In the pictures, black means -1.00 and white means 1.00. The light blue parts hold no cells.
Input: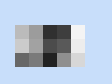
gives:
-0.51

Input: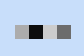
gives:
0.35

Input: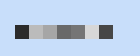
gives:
-0.18

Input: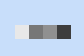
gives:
0.13

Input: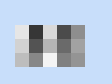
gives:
-0.35

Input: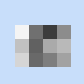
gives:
-0.18

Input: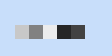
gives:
0.01
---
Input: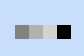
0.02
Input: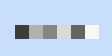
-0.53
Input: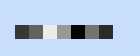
-0.56
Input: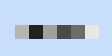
0.42
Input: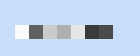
0.96
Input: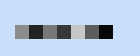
0.10
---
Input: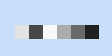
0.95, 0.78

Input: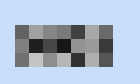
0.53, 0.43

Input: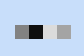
0.72, 0.29

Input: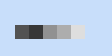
0.74, 0.36

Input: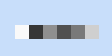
0.95, 0.62

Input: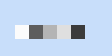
0.97, 0.75

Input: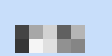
0.92, 0.76
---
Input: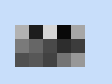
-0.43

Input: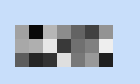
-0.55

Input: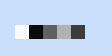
-0.24

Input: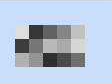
0.45

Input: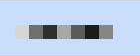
0.31

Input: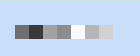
0.10
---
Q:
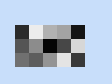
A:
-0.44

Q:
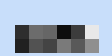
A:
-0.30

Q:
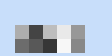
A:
0.94

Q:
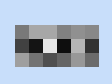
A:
0.42

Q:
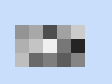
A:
-0.07

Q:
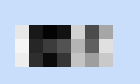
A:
-0.25

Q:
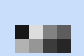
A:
-0.53

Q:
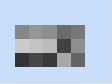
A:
-0.49

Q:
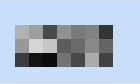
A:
0.07
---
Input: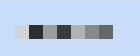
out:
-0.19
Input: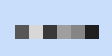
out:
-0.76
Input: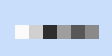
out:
0.08
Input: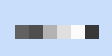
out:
-0.56
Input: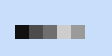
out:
0.21
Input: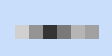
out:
0.26
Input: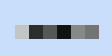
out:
-0.09
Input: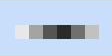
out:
0.51
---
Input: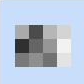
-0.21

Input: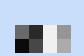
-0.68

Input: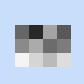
0.34

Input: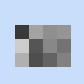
-0.33

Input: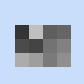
-0.47

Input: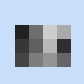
-0.25

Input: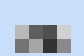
-0.26

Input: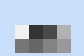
-0.60

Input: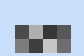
0.37
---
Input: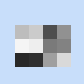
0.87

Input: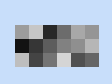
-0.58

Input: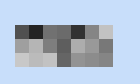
0.42

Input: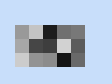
-0.45

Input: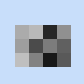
-0.41

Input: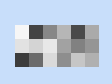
0.66

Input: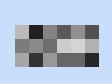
0.08

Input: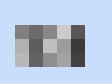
-0.27

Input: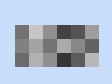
0.28
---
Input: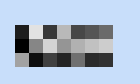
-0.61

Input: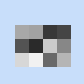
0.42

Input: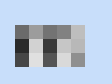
0.12

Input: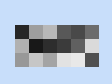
-0.37

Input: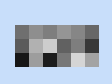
0.28

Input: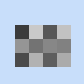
0.34

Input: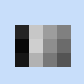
-0.34

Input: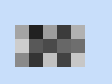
0.56
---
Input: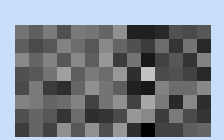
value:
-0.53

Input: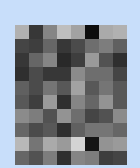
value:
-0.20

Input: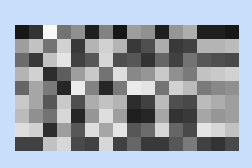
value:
-0.49

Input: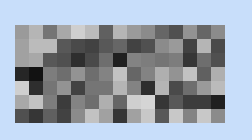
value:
-0.37

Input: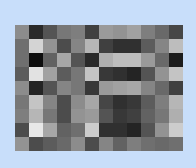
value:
0.15

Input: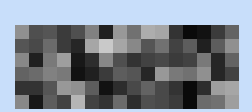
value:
0.07

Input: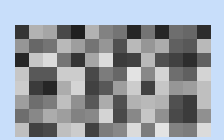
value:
0.50
